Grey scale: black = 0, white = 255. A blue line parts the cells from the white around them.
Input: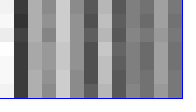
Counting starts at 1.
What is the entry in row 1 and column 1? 242
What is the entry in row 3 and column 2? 66
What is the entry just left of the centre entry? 146
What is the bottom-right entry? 120
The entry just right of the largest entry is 59
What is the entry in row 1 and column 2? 59
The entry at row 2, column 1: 248
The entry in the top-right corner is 120
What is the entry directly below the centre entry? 80
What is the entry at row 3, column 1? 236
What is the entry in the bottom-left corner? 242
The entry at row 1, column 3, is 175
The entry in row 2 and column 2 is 51
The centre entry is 80
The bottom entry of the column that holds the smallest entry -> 59
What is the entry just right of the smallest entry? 175

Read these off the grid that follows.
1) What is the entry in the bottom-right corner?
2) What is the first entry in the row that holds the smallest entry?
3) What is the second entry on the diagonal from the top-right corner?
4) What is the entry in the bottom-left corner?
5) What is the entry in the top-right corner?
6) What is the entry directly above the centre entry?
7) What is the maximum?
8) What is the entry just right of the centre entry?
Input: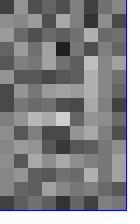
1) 119
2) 100
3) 141
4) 65
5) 135
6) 161
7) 206
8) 73

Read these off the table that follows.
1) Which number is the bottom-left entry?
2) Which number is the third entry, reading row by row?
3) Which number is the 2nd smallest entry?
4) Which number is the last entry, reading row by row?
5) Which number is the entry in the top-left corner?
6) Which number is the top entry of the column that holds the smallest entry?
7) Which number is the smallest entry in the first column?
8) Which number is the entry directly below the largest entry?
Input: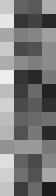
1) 195
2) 90
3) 34
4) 28
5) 202
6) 173
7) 145
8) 188

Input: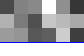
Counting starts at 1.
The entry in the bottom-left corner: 155
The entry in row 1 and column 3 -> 137
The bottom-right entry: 62
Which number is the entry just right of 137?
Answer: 254
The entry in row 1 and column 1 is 74

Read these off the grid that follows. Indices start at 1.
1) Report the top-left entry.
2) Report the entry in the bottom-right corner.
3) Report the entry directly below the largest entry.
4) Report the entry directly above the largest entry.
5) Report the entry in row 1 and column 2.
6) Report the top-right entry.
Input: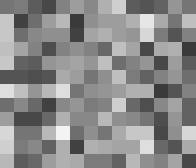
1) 117
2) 72
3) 176
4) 176
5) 123
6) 117

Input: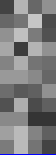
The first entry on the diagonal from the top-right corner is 145
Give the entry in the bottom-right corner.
67
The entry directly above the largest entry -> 103
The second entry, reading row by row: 180
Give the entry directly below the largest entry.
123
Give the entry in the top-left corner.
67
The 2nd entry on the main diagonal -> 116
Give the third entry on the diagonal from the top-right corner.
192
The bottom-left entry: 123
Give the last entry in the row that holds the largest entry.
75
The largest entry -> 198
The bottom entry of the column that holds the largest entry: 116

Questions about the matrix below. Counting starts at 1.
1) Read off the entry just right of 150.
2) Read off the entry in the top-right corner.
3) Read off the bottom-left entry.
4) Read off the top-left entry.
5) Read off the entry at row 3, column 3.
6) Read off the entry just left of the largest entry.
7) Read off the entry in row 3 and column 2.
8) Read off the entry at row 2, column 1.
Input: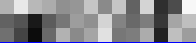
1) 197
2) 247
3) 112
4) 178
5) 12
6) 76
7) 68
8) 98

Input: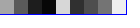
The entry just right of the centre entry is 48
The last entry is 239
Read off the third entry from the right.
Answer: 78

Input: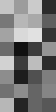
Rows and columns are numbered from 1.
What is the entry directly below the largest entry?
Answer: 60
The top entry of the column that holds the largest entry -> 203
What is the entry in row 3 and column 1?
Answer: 163
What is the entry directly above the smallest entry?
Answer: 217
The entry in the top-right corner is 44
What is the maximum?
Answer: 225
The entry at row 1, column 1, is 197
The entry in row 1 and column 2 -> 156
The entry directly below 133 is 87

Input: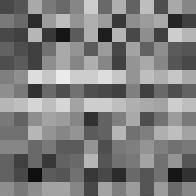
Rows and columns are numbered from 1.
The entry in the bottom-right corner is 134
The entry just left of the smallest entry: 72
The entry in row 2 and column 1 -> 121
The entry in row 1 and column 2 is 85
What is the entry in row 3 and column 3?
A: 182
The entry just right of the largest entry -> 205
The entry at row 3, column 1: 72
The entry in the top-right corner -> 134
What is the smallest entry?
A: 16
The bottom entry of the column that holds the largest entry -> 163
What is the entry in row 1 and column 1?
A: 72
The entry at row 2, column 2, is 105
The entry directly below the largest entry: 78
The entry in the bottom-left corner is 142
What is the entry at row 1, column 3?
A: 169
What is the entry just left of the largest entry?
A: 198
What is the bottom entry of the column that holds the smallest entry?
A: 142

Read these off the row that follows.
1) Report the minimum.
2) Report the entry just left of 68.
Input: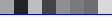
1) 35
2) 190

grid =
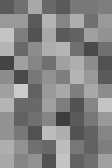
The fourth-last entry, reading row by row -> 196
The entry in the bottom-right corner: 160
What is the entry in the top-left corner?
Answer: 90
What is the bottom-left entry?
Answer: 168
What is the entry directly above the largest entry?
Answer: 74
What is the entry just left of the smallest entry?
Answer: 133
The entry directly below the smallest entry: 174
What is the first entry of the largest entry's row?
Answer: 160
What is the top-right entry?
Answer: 126
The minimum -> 62
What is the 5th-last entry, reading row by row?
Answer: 82
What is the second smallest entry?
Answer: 68
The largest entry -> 203
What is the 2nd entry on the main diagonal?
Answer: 153
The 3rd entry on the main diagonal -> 82
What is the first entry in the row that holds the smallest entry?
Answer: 146
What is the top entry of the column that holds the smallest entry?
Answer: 90
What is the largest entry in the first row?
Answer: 168
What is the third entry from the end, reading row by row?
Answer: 98
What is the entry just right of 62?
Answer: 90

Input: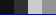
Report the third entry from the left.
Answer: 203
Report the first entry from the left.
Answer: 18
